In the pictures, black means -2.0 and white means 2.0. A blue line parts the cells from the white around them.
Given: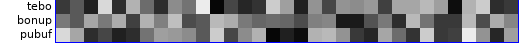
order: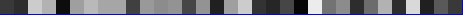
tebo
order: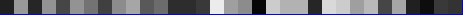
pubuf

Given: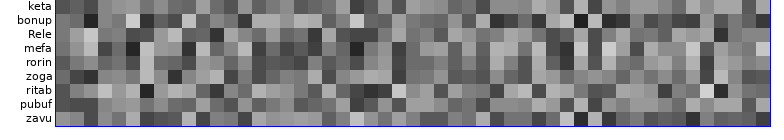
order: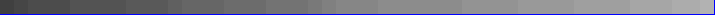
pubuf
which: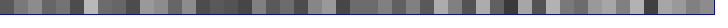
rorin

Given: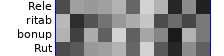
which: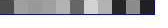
Rele
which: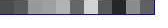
Rut
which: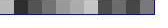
ritab
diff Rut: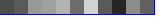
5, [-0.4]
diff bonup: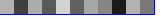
3, [-0.5]
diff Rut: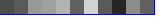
5, [-0.4]

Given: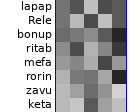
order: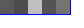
lapap
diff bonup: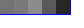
0, [-0.3]
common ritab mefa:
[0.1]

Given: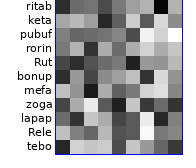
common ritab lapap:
[-0.3]
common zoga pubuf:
[-0.3]
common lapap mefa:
[0.7]
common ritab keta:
[0.5]
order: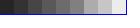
lapap
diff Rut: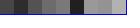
8, [0.9]
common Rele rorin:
[-0.1]

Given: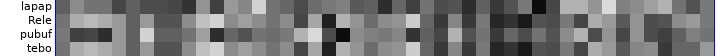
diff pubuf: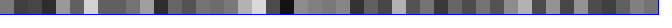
20, [-1.8]
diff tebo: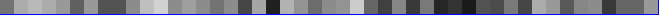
27, [-1.1]
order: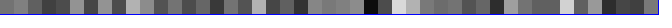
pubuf
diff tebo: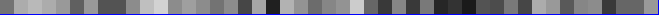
23, [0.2]

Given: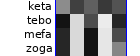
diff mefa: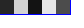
1, [1.4]
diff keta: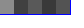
2, [-0.5]
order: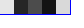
mefa

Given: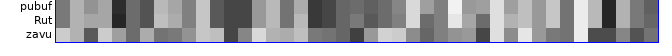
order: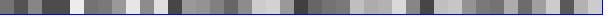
zavu
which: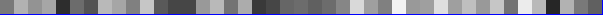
pubuf

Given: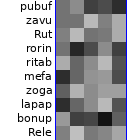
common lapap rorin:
[0.2]
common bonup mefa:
[0.4]
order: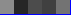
rorin
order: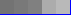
Rut
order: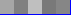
Rele
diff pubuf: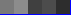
0, [-0.2]

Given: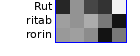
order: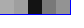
ritab
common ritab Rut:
[0.3]

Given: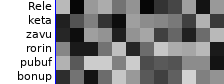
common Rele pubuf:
[-1.7]
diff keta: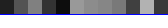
5, [0.5]

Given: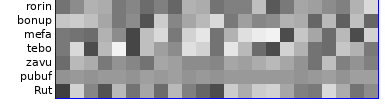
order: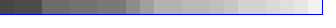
tebo
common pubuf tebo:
[0.5]
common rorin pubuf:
[0.5]
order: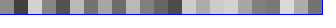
Rut
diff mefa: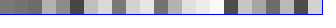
15, [1.8]

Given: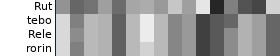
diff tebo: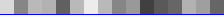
1, [0.0]
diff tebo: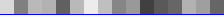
7, [0.9]
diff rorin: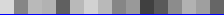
1, [0.0]
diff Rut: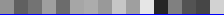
1, [-0.4]
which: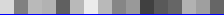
tebo

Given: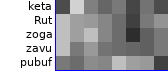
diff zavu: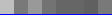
4, [-0.3]
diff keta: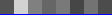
0, [-0.8]
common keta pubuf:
[-0.1]
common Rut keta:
[-0.1]
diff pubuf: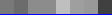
3, [0.1]
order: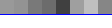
Rut

